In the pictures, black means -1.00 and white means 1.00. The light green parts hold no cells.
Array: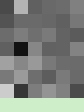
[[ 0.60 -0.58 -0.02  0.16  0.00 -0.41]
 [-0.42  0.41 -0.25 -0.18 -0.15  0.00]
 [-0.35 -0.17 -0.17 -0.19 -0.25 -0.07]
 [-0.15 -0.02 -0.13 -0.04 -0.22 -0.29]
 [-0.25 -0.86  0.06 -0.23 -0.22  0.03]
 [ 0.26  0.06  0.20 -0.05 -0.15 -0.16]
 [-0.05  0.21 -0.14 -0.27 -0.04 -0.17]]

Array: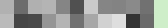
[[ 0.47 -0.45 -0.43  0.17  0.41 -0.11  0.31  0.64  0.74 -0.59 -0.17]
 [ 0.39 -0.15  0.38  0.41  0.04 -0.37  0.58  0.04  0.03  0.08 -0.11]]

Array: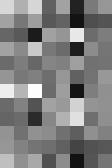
[[ 0.50  0.13  0.32 -0.37  0.10 -0.86 -0.33 -0.08]
 [ 0.69  0.38  0.68 -0.24  0.27 -0.73 -0.04  0.18]
 [ 0.27 -0.07  0.24 -0.31 -0.22 -0.85 -0.39 -0.34]
 [-0.20 -0.30 -0.79  0.26  0.17  0.82 -0.15 -0.02]
 [ 0.27  0.08  0.58 -0.06 -0.16 -0.77  0.10 -0.08]
 [-0.16 -0.02 -0.19  0.04  0.00  0.25 -0.11 -0.10]
 [ 0.17 -0.06  0.00 -0.14  0.18 -0.24 -0.10  0.19]
 [ 0.87  0.42  0.99 -0.16  0.24 -0.85 -0.01  0.13]
 [-0.17  0.02 -0.35  0.27  0.20  0.65  0.16  0.14]
 [-0.21 -0.16 -0.66  0.06  0.39  0.76 -0.13  0.12]
 [ 0.15 -0.11  0.14  0.10 -0.12 -0.26  0.13  0.01]
 [ 0.18  0.02 -0.09 -0.13 -0.25 -0.47 -0.36 -0.32]]

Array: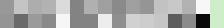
[[ 0.17 -0.17  0.21  0.08  0.93  0.03  0.03  0.86  0.12  0.64  0.60  0.55
  -0.27  0.09 -0.92]
 [ 0.19  0.54  0.36  0.40  0.72  0.03  0.38  0.25  0.08  0.25  0.17  0.52
   0.57  0.39  0.94]]

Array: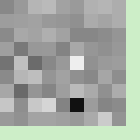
[[ 0.20  0.14  0.28  0.28  0.25  0.19  0.33  0.59  0.15]
 [ 0.07  0.20  0.42  0.46  0.27  0.21  0.39  0.42  0.36]
 [ 0.23  0.25  0.27  0.20  0.18  0.13  0.34  0.29  0.36]
 [ 0.08  0.32  0.28  0.37  0.27  0.06  0.06  0.10  0.17]
 [ 0.25 -0.05  0.19  0.20  0.03  0.32  0.18  0.13  0.19]
 [-0.10  0.50 -0.16  0.07  0.20  0.87  0.14  0.21  0.23]
 [ 0.08  0.43  0.49  0.17  0.27  0.13  0.07  0.30  0.11]
 [ 0.31 -0.17  0.17  0.04  0.24  0.46  0.33  0.13  0.35]
 [ 0.55  0.11  0.57  0.67  0.03 -0.87  0.22  0.04  0.09]]

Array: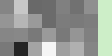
[[-0.05 -0.72  0.29  0.92  0.25  0.38  0.04]
 [ 0.04  0.56 -0.18 -0.16  0.00 -0.11  0.12]
 [ 0.17  0.42  0.21 -0.16 -0.03 -0.04 -0.02]
 [ 0.05  0.07 -0.05  0.21 -0.05  0.17  0.00]]

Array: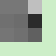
[[-0.08 -0.12 -0.25]
 [-0.07 -0.07  0.50]
 [-0.12 -0.15 -0.66]]

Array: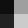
[[-0.73  0.59]
 [-0.89  0.25]]
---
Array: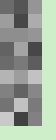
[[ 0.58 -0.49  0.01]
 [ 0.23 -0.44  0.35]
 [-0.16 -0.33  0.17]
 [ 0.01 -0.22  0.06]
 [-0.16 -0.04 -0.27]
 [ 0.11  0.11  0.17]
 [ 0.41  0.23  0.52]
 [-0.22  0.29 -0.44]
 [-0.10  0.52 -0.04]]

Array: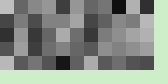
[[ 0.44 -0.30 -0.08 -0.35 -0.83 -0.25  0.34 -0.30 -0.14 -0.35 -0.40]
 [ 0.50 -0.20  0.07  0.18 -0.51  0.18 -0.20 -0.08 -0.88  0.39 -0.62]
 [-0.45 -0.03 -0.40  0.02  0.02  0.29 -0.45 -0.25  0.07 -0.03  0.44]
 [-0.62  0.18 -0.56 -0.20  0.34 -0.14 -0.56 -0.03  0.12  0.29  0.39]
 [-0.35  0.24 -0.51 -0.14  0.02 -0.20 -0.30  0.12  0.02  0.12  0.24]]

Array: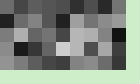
[[ 0.09 -0.80 -0.57 -0.21  0.61  0.43 -0.39  0.31 -0.51]
 [-0.15 -0.45 -0.27 -0.33 -0.39 -0.62 -0.39 -0.68 -0.09]
 [-0.74 -0.15  0.03 -0.33 -0.74  0.25 -0.09  0.09  0.20]
 [ 0.15 -0.03 -0.27 -0.45 -0.51  0.03  0.09 -0.15 -0.57]
 [-0.03  0.37 -0.21 -0.09 -0.45  0.43  0.37  0.03 -0.86]]

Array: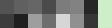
[[-0.53 -0.76  0.24 -0.14  0.68  0.13 -0.58]
 [-0.35 -0.25 -0.20 -0.41 -0.03  0.02 -0.70]]

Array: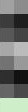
[[-0.64 -0.86]
 [-0.53 -0.76]
 [-0.31 -0.47]
 [-0.21 -0.42]
 [ 0.26  0.10]
 [-0.10  0.20]
 [ 0.31  0.47]]

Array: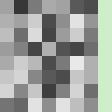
[[ 0.27 -0.57 -0.04  0.33  0.27 -0.30 -0.40]
 [-0.09 -0.19  0.77  0.11  0.77  0.49  0.11]
 [ 0.49 -0.14  0.72 -0.46  0.22  0.61 -0.04]
 [ 0.22  0.01 -0.46  0.38 -0.35 -0.46 -0.14]
 [ 0.66  0.06  0.55 -0.51  0.01  0.66 -0.14]
 [ 0.38  0.27  0.61 -0.40  0.11  0.77  0.17]
 [ 0.33  0.61  0.44 -0.40 -0.04  0.83  0.38]
 [ 0.55  0.66  0.06 -0.30 -0.40  0.55  0.38]]

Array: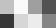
[[-0.57  0.68  0.85  0.04]
 [ 0.52  0.96  0.25 -0.36]]
